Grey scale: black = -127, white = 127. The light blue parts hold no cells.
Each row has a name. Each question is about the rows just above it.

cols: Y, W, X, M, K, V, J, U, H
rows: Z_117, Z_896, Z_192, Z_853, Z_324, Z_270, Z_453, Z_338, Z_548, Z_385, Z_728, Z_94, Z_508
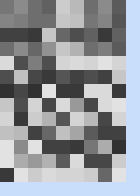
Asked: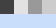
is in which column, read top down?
X
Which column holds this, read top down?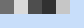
Y
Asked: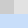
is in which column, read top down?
H
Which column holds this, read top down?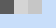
H
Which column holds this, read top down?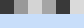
V

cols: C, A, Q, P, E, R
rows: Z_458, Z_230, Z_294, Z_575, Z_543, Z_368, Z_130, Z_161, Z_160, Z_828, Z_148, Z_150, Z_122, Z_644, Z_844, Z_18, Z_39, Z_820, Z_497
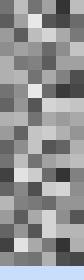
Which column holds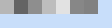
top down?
A
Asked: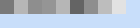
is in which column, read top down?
A

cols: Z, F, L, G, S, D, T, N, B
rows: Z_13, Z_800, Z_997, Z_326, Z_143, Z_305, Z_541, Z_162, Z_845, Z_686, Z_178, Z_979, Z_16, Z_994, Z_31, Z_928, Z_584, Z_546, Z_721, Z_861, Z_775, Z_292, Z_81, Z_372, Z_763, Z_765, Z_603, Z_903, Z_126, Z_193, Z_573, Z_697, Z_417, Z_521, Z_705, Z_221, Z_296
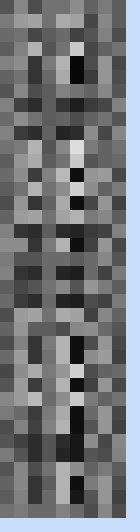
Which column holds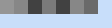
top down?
N
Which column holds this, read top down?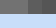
G

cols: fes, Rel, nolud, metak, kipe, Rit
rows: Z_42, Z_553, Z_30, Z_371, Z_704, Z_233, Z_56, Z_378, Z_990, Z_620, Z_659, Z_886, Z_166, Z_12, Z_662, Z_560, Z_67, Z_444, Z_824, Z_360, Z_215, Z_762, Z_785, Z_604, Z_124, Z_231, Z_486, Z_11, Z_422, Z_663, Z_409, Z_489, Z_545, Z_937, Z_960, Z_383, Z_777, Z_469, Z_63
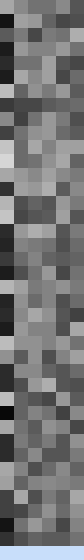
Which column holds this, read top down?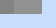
nolud
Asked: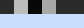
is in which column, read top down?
fes
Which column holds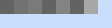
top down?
Rel
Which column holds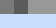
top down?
metak
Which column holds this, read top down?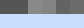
kipe
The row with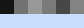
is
Z_469

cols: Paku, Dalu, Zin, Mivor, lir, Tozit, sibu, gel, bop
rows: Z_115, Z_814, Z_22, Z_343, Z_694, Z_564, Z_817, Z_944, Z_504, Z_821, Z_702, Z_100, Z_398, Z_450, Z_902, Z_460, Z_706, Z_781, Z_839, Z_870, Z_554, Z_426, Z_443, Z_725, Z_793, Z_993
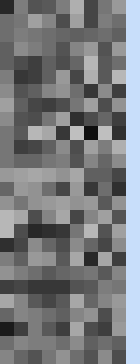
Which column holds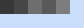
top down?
Mivor
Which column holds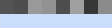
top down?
lir
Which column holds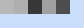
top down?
sibu
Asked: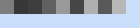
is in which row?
Z_564
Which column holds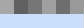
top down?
Mivor
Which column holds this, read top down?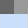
sibu
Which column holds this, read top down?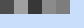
lir

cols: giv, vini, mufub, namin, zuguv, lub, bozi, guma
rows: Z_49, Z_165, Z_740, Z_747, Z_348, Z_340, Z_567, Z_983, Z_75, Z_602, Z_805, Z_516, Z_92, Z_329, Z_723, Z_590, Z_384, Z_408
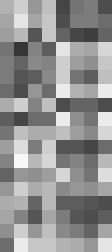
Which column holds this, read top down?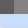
namin
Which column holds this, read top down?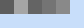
bozi
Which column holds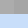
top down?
giv
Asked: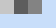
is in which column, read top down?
namin
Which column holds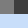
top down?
bozi
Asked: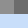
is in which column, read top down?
giv
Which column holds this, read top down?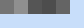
bozi

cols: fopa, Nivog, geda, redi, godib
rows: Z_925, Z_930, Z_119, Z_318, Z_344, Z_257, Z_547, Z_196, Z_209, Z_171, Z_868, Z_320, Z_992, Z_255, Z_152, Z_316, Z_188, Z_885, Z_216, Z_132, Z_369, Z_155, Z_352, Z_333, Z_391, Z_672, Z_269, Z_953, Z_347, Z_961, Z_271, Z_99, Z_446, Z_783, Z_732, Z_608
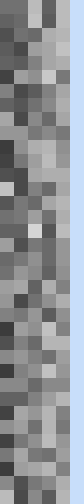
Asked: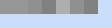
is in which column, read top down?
godib
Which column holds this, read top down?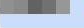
geda
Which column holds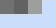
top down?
fopa
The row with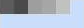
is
Z_318

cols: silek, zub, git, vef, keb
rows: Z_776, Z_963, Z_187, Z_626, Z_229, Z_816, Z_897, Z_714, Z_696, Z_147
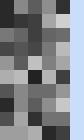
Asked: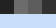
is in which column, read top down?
git
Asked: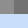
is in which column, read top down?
vef
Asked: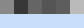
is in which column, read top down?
zub

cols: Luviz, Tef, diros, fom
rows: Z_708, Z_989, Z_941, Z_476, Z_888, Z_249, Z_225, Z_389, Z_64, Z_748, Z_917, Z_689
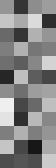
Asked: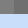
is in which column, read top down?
Luviz
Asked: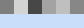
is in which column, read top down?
fom
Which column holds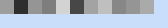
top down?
fom
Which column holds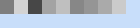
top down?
fom

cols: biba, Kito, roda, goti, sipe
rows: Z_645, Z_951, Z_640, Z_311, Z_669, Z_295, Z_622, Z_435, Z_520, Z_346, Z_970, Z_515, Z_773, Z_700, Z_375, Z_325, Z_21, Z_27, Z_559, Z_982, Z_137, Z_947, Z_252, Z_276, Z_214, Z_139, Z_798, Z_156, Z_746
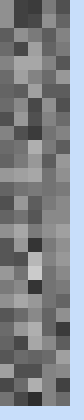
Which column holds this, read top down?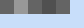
biba
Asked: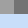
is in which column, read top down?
Kito
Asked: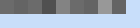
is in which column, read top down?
biba

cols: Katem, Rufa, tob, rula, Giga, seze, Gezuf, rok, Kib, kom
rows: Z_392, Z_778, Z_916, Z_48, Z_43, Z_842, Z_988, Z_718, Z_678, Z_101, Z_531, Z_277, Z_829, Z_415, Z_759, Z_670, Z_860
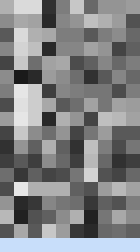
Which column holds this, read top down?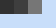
seze
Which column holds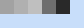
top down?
tob
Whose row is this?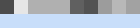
Z_415
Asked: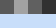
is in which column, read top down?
Gezuf
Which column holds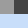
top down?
Katem
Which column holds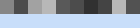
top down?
Kib
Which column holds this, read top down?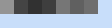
seze

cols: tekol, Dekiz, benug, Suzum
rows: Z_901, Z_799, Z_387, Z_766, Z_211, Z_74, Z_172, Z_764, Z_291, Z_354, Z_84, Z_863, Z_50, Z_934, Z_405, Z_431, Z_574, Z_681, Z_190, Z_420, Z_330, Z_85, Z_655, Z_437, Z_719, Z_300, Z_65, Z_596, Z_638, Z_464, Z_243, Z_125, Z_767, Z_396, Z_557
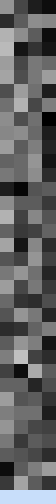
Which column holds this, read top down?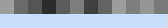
tekol
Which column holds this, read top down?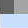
tekol

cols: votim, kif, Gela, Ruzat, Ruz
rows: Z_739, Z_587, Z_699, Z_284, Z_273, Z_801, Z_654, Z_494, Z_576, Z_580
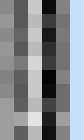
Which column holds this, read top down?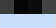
Ruzat
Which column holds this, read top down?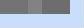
Ruz
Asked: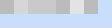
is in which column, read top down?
Gela
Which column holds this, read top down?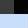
Ruzat
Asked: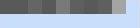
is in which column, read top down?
kif

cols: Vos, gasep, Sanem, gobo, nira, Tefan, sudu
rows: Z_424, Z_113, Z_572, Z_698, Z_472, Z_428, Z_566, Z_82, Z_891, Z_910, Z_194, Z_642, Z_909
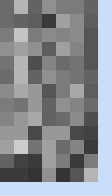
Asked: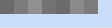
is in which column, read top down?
Vos
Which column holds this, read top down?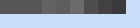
sudu
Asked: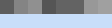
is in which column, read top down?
gobo
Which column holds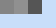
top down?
gobo

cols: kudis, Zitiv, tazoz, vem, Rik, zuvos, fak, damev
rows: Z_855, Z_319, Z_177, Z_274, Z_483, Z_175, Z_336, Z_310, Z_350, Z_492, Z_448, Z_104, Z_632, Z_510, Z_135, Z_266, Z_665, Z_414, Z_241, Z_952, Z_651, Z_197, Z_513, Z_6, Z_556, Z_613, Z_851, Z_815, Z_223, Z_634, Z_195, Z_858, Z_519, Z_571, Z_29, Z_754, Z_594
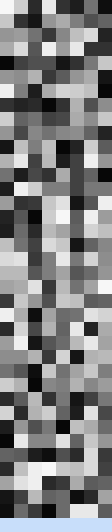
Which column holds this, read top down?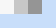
kudis
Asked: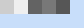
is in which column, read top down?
fak
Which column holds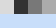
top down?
fak
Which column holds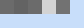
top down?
Rik
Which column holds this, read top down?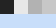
fak

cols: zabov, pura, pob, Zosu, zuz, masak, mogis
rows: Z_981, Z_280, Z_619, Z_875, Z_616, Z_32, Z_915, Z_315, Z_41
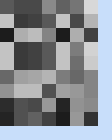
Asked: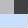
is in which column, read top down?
pob
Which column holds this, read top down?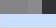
mogis
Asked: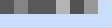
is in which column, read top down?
Zosu
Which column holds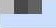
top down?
pob
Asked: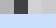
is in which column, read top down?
mogis
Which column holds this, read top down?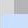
mogis

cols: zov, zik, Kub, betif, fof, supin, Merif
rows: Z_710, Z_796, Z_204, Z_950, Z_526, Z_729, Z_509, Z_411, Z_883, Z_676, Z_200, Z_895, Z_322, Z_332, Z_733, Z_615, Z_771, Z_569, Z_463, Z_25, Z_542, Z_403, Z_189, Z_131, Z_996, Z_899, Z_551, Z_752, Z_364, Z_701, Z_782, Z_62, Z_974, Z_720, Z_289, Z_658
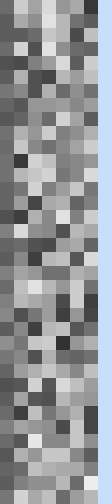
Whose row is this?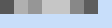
Z_974
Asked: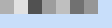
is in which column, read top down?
fof
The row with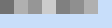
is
Z_676
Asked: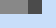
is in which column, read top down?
betif

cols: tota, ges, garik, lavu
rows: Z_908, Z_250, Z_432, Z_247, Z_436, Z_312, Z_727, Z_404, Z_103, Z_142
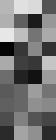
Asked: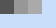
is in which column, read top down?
lavu
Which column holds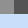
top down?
garik
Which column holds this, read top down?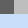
ges
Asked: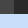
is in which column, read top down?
lavu

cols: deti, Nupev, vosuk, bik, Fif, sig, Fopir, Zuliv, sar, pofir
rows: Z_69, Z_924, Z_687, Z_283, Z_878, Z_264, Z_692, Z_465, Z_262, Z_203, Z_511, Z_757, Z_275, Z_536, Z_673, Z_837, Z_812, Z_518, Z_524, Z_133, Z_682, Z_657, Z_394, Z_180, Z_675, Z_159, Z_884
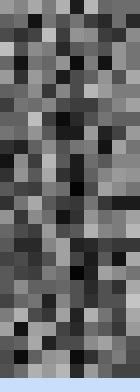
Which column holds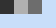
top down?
Fopir
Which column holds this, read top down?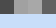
vosuk
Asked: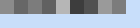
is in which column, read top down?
Fopir

